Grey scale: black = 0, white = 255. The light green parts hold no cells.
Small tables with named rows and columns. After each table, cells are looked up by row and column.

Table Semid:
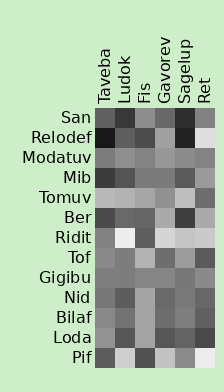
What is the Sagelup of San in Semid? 46
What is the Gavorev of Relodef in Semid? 160
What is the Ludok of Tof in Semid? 125
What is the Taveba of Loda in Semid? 146
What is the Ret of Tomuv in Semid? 110
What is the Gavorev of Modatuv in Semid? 151
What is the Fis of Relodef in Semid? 75
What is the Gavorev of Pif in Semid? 194
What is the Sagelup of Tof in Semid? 156
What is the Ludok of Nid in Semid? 93
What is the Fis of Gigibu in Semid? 133
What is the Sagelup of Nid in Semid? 121
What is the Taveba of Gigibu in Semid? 126
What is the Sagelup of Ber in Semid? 63
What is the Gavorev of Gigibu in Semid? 133
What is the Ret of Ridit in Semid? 202
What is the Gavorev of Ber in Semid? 170
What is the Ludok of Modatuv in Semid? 143

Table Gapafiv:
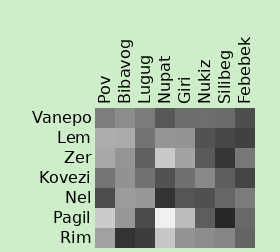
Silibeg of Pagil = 39
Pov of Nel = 76
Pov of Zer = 169
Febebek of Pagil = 105
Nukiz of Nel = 80
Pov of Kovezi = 117
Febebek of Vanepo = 78
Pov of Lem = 173
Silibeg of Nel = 102
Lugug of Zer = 96
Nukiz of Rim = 140
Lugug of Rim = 61
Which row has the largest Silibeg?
Rim

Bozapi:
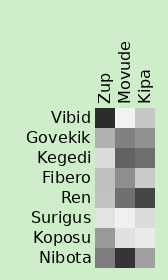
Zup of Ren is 193
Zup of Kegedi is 220
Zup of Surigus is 227
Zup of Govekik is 177
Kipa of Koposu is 235
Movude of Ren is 112
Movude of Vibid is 242
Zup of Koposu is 153
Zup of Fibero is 192
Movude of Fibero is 142
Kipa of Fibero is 202
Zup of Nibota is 125
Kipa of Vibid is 199
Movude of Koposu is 224
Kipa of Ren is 69
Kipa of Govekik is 145
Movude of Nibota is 52
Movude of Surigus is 240
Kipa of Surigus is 219
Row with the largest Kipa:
Koposu

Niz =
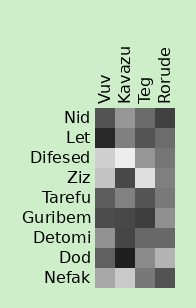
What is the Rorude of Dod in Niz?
179
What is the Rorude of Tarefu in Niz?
121
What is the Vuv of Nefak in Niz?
168
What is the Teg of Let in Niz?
84
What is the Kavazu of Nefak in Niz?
201
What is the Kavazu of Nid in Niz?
150
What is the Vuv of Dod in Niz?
96
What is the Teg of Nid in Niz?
107
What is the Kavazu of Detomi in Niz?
70
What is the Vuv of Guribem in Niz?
76
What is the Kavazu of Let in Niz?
128
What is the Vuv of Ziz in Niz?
195
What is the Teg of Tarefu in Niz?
85
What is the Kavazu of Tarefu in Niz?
129

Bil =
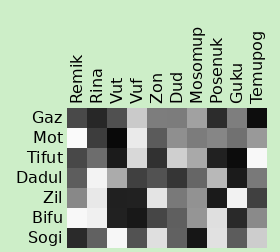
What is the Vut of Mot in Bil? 9
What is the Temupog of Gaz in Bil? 13
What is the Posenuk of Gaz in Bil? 44
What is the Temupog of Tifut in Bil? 248
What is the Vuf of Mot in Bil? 234
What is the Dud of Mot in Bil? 143
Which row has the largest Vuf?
Mot

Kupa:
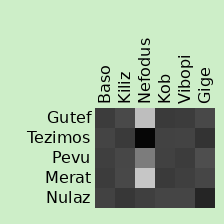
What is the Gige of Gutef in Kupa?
72
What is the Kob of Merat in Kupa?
58
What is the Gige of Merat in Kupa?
70
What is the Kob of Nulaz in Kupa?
69
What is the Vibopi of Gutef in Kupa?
60
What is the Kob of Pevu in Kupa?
65
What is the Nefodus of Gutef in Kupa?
190
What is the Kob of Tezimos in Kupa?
66
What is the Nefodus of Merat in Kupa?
198
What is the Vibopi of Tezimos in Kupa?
67
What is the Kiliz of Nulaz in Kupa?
55
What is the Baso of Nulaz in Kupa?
66
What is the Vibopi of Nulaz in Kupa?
69
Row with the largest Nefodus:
Merat

